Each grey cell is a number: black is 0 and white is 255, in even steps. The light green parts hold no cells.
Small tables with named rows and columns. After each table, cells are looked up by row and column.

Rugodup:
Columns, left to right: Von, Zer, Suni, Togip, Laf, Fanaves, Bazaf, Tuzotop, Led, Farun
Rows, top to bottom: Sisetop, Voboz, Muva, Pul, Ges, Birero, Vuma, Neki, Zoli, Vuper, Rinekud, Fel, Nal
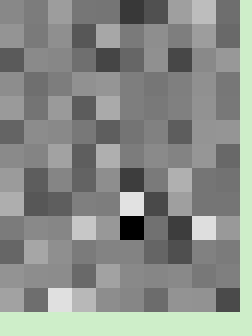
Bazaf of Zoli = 73
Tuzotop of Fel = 137
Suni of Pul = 125
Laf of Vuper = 152
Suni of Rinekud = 143
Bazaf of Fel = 134
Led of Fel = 120
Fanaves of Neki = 61
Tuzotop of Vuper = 61
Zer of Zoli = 87
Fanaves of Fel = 137
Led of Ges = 146
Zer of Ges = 116
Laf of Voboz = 167
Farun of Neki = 114
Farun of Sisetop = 110
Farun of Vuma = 104
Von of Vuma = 138
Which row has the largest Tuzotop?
Neki

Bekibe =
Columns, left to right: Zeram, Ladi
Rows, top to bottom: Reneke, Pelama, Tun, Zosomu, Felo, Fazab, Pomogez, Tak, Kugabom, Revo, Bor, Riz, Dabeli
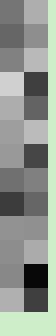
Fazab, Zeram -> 158
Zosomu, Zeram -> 208
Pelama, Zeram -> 102
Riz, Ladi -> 8
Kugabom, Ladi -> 102
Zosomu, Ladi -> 63
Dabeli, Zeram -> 176
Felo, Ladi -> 99
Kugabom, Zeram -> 60
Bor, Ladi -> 171
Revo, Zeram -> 146
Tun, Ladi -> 185
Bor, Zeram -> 141
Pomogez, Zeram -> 153
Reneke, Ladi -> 174
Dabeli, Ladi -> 63

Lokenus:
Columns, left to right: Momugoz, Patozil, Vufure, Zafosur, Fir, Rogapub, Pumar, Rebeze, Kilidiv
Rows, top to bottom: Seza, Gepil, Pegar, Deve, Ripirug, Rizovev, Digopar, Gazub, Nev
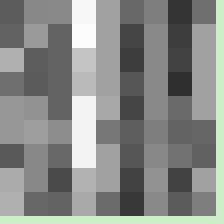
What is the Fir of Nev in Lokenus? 107
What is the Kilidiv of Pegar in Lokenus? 160
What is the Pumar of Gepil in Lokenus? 137
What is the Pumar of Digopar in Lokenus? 136
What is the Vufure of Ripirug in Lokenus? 99
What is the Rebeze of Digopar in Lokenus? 114
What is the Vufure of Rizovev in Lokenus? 140
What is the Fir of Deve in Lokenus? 161

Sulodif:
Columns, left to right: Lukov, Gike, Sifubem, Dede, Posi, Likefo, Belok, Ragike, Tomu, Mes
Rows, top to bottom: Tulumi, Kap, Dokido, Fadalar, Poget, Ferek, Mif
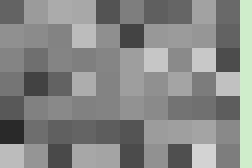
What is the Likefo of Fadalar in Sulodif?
158
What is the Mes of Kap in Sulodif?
98
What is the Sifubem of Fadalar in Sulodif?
98
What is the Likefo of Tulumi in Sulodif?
126
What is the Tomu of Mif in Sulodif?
211
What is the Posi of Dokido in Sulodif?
133
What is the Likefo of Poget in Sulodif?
146
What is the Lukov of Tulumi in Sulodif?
99
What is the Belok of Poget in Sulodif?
138
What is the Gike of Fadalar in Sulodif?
66
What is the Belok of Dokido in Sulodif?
198
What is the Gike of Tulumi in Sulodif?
155
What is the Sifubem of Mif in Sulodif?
73
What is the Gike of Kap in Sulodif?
139
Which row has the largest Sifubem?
Tulumi

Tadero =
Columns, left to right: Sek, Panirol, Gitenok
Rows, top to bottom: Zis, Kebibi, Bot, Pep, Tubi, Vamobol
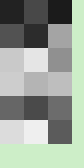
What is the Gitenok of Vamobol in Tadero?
91
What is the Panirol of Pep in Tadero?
180
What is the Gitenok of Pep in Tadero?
190
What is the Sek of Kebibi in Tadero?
82
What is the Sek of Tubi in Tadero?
102
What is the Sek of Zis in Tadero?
34
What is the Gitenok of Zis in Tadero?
27
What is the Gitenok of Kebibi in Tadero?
164
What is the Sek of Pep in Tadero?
205
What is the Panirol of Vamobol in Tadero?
239
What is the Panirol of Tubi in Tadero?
74
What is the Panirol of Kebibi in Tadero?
44
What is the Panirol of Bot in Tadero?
229
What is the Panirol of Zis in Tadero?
72
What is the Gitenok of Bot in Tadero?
144
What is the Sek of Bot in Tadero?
201
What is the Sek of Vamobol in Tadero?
220
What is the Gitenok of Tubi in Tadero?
108

